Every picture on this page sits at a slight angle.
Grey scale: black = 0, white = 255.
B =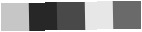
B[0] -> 198
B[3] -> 231
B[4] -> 106
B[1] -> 39

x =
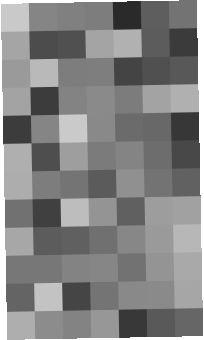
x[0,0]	201
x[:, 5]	[94, 92, 80, 163, 104, 109, 115, 157, 154, 148, 138, 89]
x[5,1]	78
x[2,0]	154
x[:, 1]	[133, 76, 185, 60, 133, 78, 125, 64, 92, 119, 195, 140]
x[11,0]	174
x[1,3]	164
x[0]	[201, 133, 128, 125, 42, 94, 115]
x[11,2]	131
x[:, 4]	[42, 177, 68, 124, 107, 132, 144, 96, 135, 114, 137, 56]
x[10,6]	166
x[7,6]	161
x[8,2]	96

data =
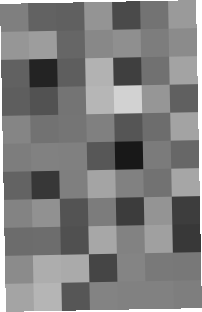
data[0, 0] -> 127
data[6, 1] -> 55
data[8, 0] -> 108
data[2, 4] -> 63
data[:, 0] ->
[127, 150, 97, 94, 133, 125, 99, 131, 108, 139, 164]
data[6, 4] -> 129
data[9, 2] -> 170
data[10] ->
[164, 181, 86, 131, 129, 129, 126]
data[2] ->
[97, 35, 94, 178, 63, 113, 163]
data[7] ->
[131, 145, 83, 124, 60, 148, 61]
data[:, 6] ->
[154, 139, 163, 96, 163, 103, 166, 61, 56, 120, 126]
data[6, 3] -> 164
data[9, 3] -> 69
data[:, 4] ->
[74, 143, 63, 210, 85, 24, 129, 60, 130, 132, 129]
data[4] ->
[133, 114, 117, 128, 85, 109, 163]
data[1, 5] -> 125
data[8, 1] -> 109
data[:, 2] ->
[96, 102, 94, 116, 117, 128, 127, 83, 80, 170, 86]
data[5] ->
[125, 129, 128, 87, 24, 123, 103]
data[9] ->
[139, 173, 170, 69, 132, 121, 120]

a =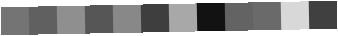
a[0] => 116
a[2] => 143
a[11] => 64
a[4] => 136

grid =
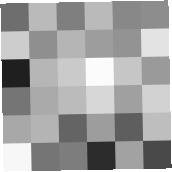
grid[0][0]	110
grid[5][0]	247
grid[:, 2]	[127, 181, 202, 187, 100, 125]
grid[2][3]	251
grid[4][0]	168
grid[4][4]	94
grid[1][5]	227
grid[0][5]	141
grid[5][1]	117

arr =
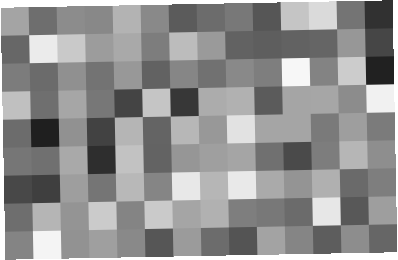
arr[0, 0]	164
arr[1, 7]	154
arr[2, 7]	113
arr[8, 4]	137
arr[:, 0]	[164, 103, 124, 192, 108, 118, 72, 110, 132]
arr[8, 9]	163
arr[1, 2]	201
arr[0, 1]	110
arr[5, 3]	46
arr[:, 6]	[91, 188, 134, 55, 183, 150, 232, 165, 155]
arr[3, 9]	91
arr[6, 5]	133
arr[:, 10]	[197, 98, 247, 165, 165, 74, 148, 107, 133]
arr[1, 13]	70
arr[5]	[118, 112, 169, 46, 194, 99, 150, 159, 165, 112, 74, 125, 182, 142]
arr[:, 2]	[140, 201, 144, 166, 145, 169, 158, 148, 146]
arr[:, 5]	[137, 125, 98, 197, 100, 99, 133, 202, 86]
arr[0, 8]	120
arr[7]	[110, 181, 148, 203, 132, 202, 165, 177, 126, 120, 107, 231, 88, 158]
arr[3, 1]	111
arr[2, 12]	204
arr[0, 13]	49
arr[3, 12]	140
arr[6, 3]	117
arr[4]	[108, 31, 145, 66, 181, 100, 183, 152, 226, 165, 165, 122, 158, 123]
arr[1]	[103, 235, 201, 156, 169, 125, 188, 154, 98, 94, 98, 101, 151, 70]
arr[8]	[132, 244, 146, 159, 137, 86, 155, 108, 84, 163, 133, 93, 141, 102]
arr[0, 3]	136

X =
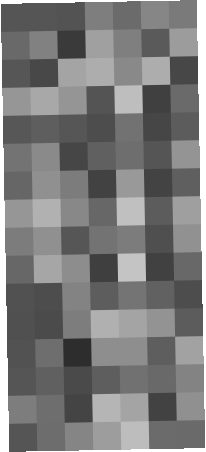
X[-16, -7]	85
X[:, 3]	[126, 160, 173, 84, 77, 96, 66, 103, 115, 63, 93, 176, 142, 94, 181, 157]
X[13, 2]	74
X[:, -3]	[107, 127, 137, 190, 114, 110, 153, 192, 124, 196, 116, 164, 142, 113, 164, 189]
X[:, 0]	[85, 105, 86, 150, 87, 115, 102, 150, 124, 103, 81, 80, 82, 85, 125, 85]
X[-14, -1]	71
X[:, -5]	[83, 58, 164, 149, 86, 70, 124, 136, 86, 141, 131, 125, 45, 74, 68, 133]
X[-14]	[86, 72, 164, 173, 137, 173, 71]
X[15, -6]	109
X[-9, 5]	92
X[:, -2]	[134, 90, 173, 64, 70, 85, 67, 92, 79, 65, 97, 147, 94, 105, 66, 107]
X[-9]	[150, 177, 136, 103, 192, 92, 159]
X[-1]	[85, 109, 133, 157, 189, 107, 106]
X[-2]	[125, 110, 68, 181, 164, 66, 144]
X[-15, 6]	156
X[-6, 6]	77
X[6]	[102, 144, 124, 66, 153, 67, 95]

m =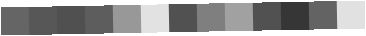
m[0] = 101
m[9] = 81
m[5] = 226
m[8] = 161

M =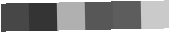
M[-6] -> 71
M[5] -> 202
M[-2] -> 93
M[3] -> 87

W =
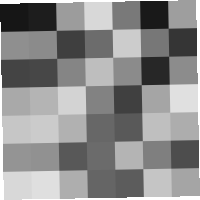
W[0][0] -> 22
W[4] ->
[198, 203, 177, 103, 89, 191, 173]
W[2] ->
[68, 71, 133, 190, 139, 39, 140]
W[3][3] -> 130
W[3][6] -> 224
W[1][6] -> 53
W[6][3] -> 101
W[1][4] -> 204
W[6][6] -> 165
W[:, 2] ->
[156, 63, 133, 211, 177, 88, 174]
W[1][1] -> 139
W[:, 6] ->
[158, 53, 140, 224, 173, 77, 165]
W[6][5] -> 197

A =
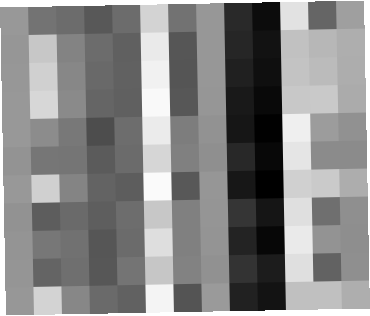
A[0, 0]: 152
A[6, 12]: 173
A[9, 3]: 87
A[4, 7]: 146
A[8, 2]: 113
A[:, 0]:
[152, 150, 151, 152, 152, 147, 152, 146, 148, 149, 151]
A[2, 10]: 195
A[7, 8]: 53
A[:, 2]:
[108, 131, 135, 138, 120, 117, 132, 106, 113, 111, 135]
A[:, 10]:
[226, 193, 195, 200, 239, 229, 208, 223, 234, 223, 192]
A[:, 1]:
[115, 199, 208, 215, 140, 118, 208, 93, 119, 100, 211]
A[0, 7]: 151
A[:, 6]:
[114, 86, 85, 87, 125, 128, 88, 128, 128, 130, 84]
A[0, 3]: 88
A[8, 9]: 7
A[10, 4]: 97
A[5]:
[147, 118, 117, 91, 107, 214, 128, 143, 40, 8, 229, 139, 139]
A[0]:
[152, 115, 108, 88, 108, 211, 114, 151, 41, 12, 226, 101, 159]
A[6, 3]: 99
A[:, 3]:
[88, 108, 105, 101, 77, 91, 99, 94, 86, 87, 106]
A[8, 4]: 107
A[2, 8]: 32
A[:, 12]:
[159, 174, 173, 171, 145, 139, 173, 143, 142, 143, 174]
